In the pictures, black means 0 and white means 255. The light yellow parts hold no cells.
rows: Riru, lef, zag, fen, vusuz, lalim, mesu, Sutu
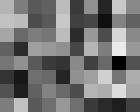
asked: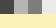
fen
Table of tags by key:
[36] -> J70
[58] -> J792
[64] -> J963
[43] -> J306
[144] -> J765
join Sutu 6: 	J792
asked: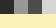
zag
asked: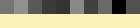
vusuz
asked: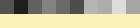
mesu
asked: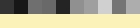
lalim

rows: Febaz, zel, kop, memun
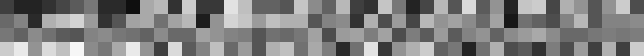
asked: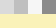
memun
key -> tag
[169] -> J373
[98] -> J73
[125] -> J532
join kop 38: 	J373
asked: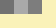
memun

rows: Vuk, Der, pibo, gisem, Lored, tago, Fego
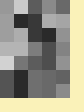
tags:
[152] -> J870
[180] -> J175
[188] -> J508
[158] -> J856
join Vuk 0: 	J870
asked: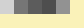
Lored
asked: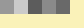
Vuk
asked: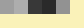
pibo
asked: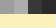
pibo
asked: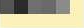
Fego

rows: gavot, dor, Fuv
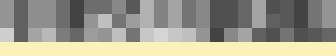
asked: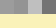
Fuv
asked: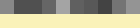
dor
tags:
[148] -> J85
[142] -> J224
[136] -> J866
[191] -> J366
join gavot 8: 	J866
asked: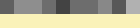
gavot
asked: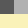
gavot
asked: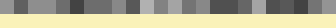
gavot

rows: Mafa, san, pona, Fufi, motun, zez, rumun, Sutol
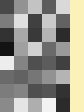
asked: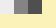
motun
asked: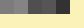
rumun
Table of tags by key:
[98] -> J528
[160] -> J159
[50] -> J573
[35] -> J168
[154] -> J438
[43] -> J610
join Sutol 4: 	J610
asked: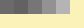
zez
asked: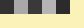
pona
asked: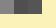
rumun
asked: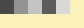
Mafa

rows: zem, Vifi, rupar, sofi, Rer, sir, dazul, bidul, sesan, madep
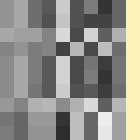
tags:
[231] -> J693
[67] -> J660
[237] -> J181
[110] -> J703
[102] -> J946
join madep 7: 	J693
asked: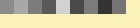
sir
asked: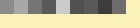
dazul
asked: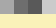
zem

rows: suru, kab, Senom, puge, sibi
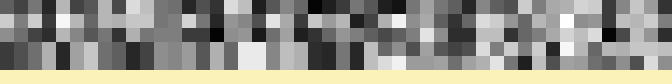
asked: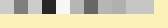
puge
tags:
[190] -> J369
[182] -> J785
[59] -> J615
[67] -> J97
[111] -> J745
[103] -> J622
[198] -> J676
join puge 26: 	J369
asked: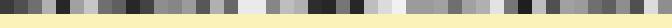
sibi
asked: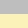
Senom
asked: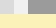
sibi
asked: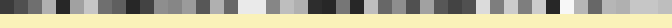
puge

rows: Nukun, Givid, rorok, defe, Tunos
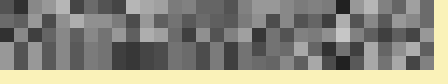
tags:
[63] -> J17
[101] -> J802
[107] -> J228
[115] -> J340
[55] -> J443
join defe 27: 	J802
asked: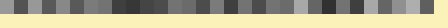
defe

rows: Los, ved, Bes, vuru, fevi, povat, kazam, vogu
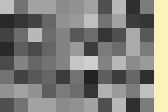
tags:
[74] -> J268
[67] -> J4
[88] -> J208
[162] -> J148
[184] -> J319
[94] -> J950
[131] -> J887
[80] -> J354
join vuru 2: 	J268
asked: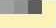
kazam
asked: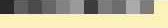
vuru
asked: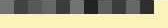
povat

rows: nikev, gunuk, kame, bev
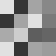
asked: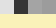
bev
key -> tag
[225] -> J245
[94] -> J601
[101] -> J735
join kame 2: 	J601
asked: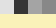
nikev
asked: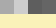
kame

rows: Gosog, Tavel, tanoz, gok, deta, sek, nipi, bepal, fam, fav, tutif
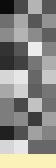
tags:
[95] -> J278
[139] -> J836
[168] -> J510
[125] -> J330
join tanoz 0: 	J836
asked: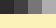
deta

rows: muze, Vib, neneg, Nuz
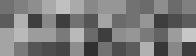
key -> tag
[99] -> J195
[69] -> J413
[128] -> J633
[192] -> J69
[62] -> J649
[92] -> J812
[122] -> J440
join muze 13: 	J633
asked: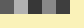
Nuz

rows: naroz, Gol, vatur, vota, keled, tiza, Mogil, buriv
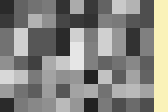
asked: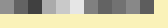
keled
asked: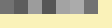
Mogil
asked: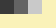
naroz

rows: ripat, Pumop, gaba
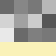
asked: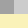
Pumop
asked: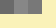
ripat
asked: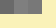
gaba
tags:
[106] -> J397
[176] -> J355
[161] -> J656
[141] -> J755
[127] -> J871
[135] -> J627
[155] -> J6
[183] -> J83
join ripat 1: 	J627
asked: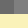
gaba
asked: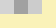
Pumop

